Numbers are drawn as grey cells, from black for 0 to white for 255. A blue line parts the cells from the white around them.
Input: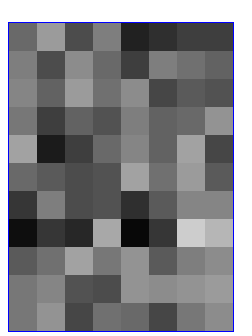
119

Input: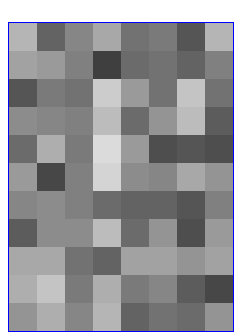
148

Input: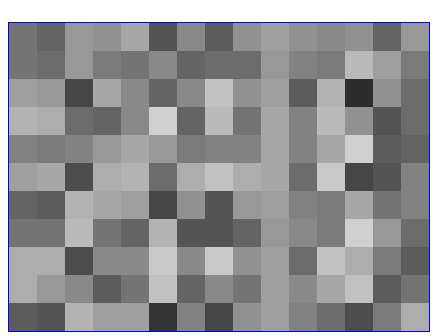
92

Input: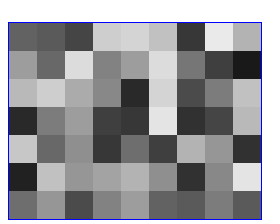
110

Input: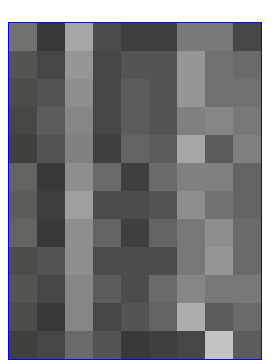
63

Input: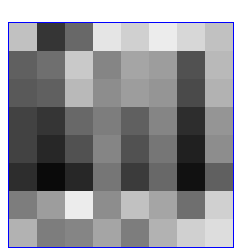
178
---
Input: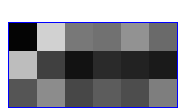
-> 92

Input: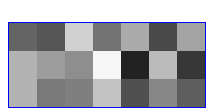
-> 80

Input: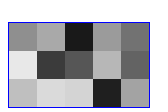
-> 212

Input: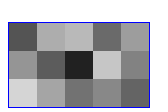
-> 114

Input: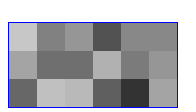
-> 95

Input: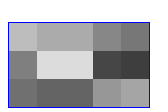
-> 100

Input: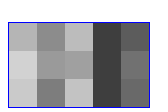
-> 195
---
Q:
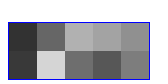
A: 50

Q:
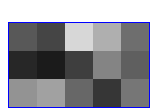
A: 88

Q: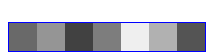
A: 105

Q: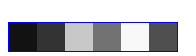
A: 18

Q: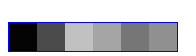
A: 4

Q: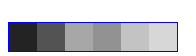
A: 35
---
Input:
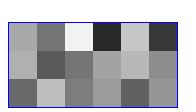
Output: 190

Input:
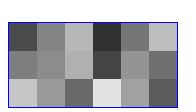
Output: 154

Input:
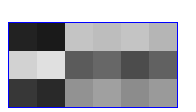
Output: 41

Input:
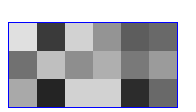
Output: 36

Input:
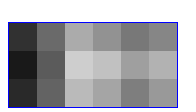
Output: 99

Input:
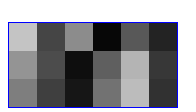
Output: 63

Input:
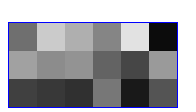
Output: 56

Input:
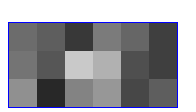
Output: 40
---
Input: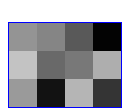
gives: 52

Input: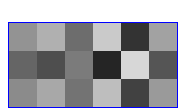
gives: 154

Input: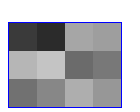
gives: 151

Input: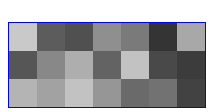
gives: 66

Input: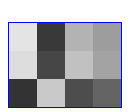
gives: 100

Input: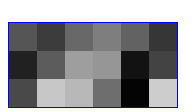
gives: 205

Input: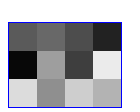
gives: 179

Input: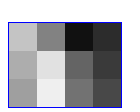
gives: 72

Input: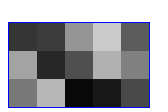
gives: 73

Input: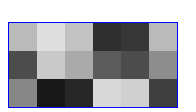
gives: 63
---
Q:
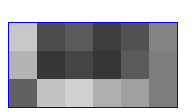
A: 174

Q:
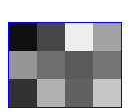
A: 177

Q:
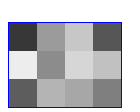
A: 180

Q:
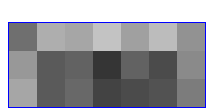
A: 75

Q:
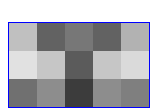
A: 60

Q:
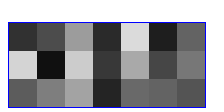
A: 105
